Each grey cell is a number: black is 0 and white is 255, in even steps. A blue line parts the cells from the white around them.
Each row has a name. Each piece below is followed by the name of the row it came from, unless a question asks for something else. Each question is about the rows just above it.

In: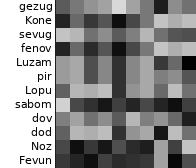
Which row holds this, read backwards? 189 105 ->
Lopu
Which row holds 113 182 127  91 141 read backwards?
sevug
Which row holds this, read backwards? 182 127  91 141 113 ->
sevug
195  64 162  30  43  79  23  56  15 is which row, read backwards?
Noz
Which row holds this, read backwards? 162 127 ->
dov
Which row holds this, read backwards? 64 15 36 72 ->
sabom
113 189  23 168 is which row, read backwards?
dod

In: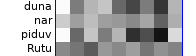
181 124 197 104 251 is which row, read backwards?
piduv
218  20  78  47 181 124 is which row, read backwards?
piduv
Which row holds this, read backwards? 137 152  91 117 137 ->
Rutu
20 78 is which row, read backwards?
piduv
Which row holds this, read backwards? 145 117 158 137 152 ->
Rutu
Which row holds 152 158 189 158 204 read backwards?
nar
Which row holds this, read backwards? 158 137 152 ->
Rutu

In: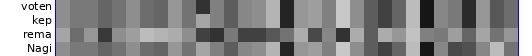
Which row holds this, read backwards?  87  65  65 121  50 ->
rema
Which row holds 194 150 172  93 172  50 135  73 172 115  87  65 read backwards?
rema
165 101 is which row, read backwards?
rema
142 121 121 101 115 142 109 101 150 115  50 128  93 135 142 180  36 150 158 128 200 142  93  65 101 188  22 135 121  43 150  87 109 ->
voten

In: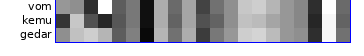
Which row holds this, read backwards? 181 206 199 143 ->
vom
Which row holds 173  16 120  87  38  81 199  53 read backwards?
kemu
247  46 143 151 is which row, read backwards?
gedar
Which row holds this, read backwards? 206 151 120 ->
gedar

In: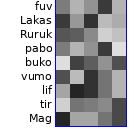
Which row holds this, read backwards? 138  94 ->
Ruruk
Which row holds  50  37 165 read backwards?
lif
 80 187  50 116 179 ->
vumo
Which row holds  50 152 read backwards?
Lakas
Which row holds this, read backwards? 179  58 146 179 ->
fuv
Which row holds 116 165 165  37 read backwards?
Mag

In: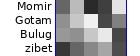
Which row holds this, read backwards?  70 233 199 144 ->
Bulug
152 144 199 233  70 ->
Bulug
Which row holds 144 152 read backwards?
Bulug

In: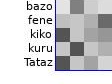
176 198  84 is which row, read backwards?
kuru
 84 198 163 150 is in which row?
kiko
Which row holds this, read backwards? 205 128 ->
bazo
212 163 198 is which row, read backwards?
Tataz
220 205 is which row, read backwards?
bazo

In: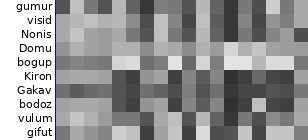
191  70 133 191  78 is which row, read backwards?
visid
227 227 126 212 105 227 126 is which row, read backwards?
bogup
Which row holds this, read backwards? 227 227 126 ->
bogup
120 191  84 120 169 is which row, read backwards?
Nonis
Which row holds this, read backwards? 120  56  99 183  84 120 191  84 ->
Nonis
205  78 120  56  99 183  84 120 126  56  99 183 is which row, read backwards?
gumur

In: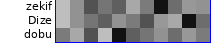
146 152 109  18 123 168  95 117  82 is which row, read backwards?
zekif
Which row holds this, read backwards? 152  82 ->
Dize
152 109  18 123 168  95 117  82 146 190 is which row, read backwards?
zekif
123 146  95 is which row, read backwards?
Dize

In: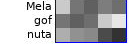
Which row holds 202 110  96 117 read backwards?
gof
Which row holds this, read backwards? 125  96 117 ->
Mela
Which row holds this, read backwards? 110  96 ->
gof

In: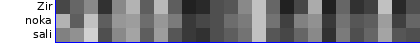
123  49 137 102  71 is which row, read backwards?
sali
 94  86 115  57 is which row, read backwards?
noka
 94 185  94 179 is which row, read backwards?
Zir
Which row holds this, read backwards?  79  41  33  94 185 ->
Zir
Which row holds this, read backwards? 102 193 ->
Zir

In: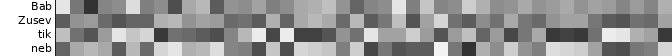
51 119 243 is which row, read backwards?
neb
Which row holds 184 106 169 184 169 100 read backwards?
Zusev
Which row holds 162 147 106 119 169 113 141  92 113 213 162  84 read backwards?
Zusev
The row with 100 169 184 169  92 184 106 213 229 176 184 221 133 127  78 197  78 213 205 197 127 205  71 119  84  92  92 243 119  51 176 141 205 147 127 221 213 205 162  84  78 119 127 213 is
neb
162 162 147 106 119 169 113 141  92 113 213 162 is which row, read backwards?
Zusev

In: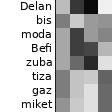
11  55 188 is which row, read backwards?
Delan
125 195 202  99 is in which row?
tiza
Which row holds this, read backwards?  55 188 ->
Delan
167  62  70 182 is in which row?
Befi
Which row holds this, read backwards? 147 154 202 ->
bis
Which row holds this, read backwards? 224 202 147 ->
miket

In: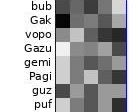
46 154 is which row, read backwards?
puf
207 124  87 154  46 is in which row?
puf
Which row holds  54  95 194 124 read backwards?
Pagi
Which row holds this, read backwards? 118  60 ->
bub
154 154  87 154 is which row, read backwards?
guz

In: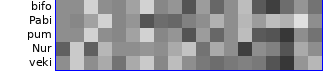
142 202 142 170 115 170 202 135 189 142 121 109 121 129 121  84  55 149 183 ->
veki
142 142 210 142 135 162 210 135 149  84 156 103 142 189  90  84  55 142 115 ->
pum
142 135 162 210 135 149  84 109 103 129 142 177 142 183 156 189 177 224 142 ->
Pabi
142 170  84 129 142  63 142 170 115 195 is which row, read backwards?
Nur
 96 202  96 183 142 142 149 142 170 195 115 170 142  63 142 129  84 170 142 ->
Nur

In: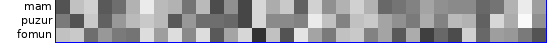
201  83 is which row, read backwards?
puzur
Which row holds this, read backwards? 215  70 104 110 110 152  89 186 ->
puzur
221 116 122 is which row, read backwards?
fomun
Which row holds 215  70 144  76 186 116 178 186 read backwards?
mam
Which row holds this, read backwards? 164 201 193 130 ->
puzur

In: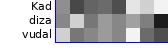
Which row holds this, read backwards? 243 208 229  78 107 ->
Kad
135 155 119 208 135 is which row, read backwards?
diza
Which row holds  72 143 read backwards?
Kad
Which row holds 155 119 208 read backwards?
diza
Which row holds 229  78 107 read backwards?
Kad
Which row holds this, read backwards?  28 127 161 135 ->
diza

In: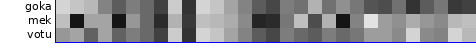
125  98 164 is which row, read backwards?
votu
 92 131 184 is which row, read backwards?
goka
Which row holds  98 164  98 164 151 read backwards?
votu
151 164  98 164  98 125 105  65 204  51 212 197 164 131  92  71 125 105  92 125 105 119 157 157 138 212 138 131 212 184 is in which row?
votu

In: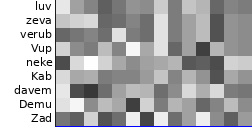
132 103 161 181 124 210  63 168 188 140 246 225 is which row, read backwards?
Demu
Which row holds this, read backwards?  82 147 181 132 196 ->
Kab
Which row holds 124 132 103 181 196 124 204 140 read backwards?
luv
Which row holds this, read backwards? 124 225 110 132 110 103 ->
zeva
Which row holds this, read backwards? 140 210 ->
Vup

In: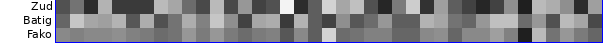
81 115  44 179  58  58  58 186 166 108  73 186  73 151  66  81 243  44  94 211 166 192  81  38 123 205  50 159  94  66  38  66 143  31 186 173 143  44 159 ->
Zud
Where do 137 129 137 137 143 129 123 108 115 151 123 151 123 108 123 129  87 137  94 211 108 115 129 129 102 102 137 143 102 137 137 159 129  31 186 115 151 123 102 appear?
Fako

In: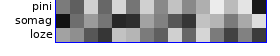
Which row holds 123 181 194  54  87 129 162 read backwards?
somag
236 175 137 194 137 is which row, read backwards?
pini
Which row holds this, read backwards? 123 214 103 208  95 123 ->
loze
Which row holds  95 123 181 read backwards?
loze

